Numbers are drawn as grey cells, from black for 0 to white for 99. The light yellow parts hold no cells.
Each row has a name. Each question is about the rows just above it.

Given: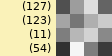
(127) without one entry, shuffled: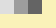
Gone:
[31]
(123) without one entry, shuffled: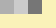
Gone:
[64]

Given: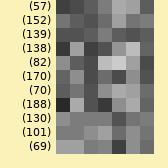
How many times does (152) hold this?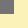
2
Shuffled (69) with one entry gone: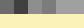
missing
[51]
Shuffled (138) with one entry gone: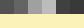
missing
[58]
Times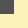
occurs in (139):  3

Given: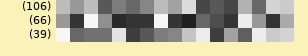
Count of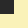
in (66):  1
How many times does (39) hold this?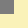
1
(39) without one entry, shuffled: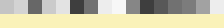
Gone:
[37]
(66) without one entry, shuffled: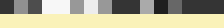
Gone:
[16]

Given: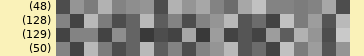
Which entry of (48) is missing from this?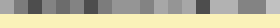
[55]
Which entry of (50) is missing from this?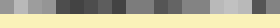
[42]
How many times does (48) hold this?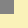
5

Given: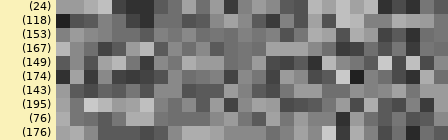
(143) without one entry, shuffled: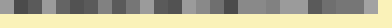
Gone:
[56]
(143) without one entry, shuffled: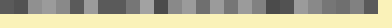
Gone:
[39]

